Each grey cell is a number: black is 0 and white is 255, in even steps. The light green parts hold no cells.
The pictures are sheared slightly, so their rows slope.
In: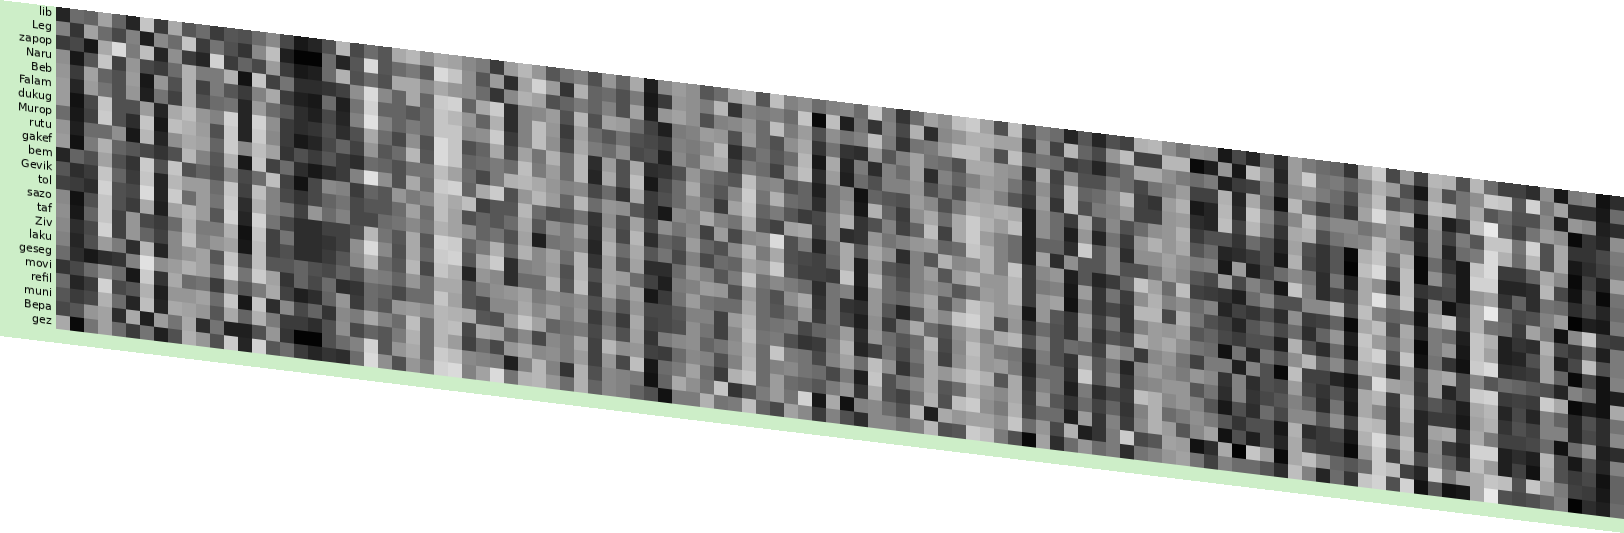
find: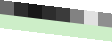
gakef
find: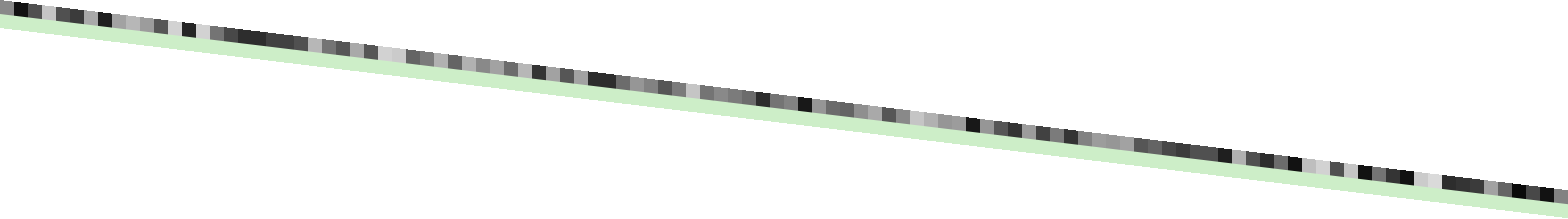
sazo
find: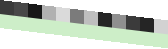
refil
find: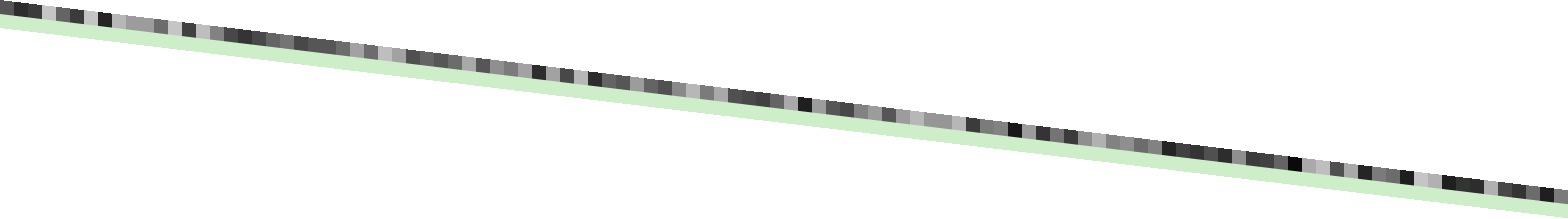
Gevik
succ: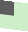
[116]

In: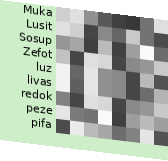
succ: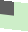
[229]
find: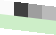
peze
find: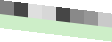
redok
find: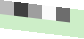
Sosup

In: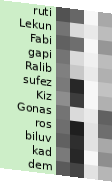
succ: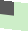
[68]
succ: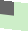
[247]
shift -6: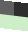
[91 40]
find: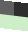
biluv

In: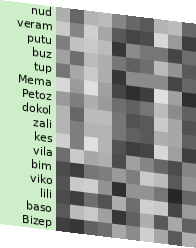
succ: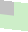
[201]
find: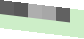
zali

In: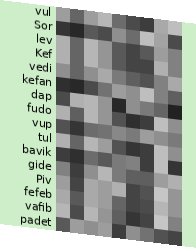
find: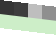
tul
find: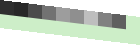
kefan
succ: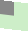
[122]
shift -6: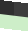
[41 55]
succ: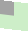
[75]

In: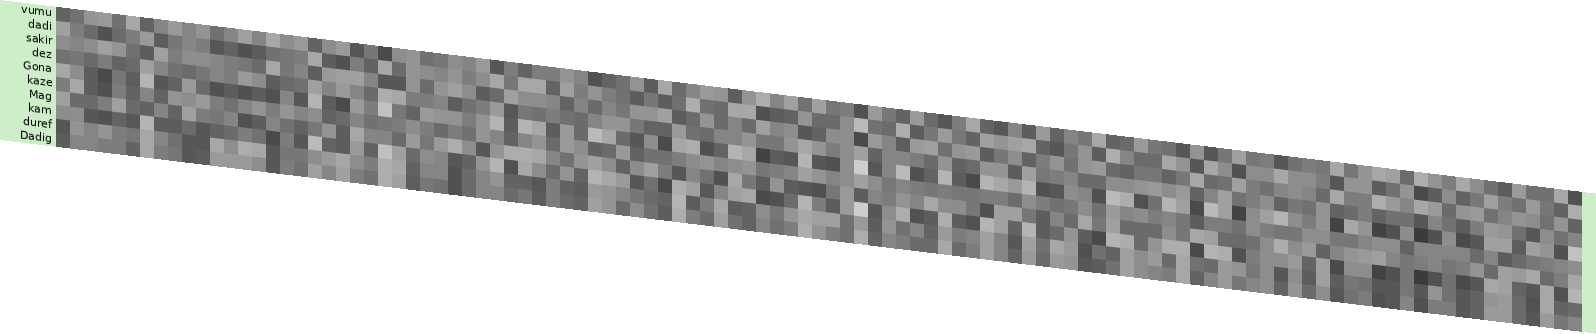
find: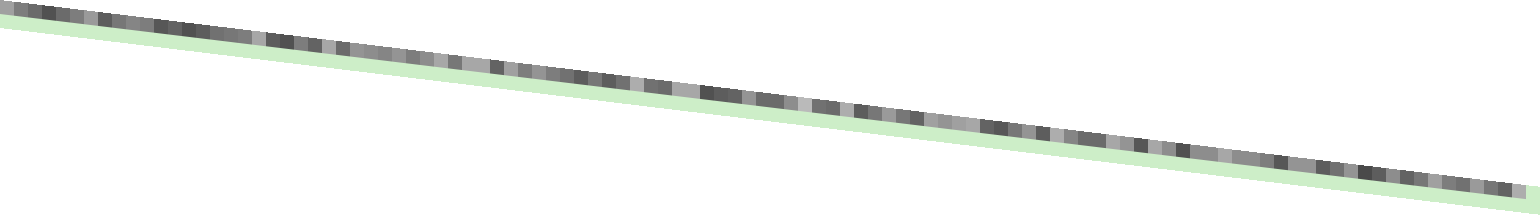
dadi
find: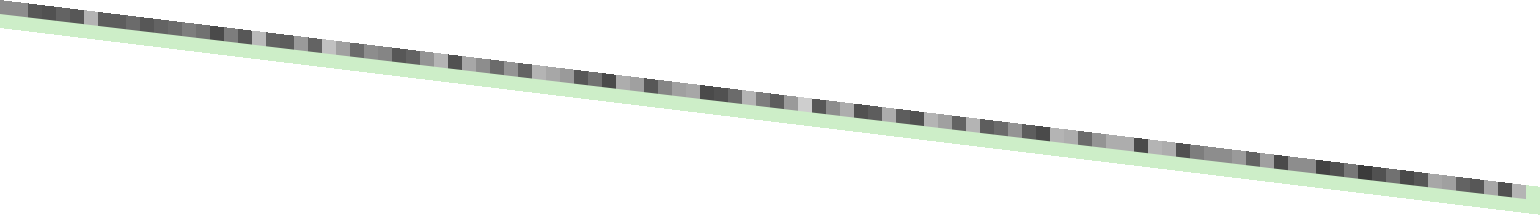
kam
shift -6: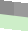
[135 148]
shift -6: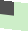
[75]

